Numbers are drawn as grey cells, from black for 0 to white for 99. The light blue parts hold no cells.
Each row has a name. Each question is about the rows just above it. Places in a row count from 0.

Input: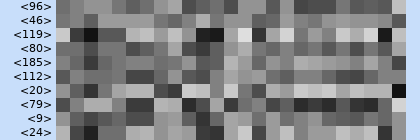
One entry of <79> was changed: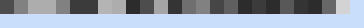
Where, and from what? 12, 23
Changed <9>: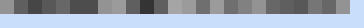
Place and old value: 11, 40
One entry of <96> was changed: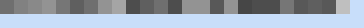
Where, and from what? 2, 57
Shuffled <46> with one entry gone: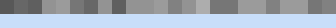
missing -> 53

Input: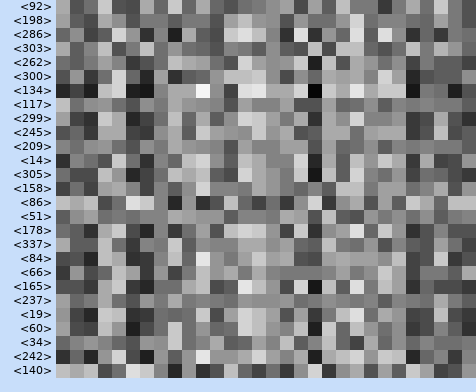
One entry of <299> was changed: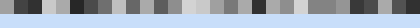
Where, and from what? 6, 26
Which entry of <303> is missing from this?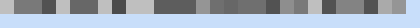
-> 70
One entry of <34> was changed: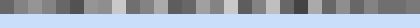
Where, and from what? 16, 74

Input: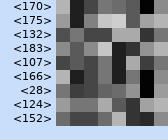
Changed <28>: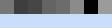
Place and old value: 5, 57
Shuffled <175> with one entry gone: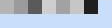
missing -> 50
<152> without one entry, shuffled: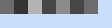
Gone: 16
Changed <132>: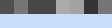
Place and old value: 5, 66
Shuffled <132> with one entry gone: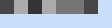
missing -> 31

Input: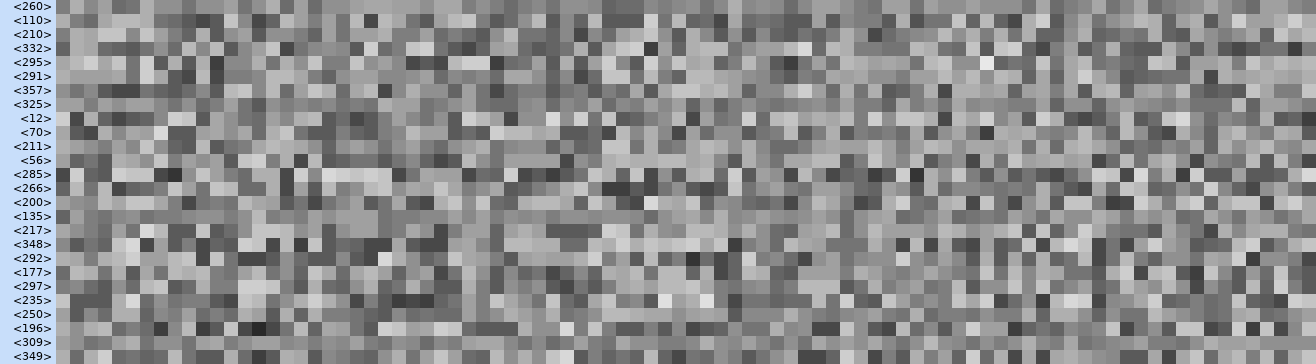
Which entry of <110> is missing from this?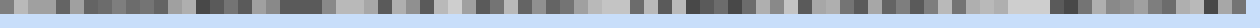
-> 32
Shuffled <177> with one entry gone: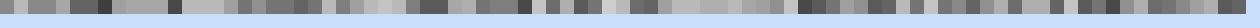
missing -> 59

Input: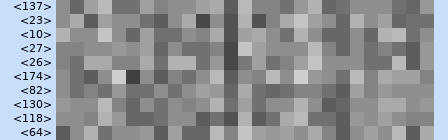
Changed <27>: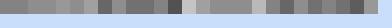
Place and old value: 12, 28
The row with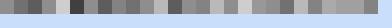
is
<174>
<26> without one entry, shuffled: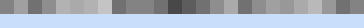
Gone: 47
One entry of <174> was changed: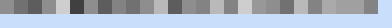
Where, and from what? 16, 55

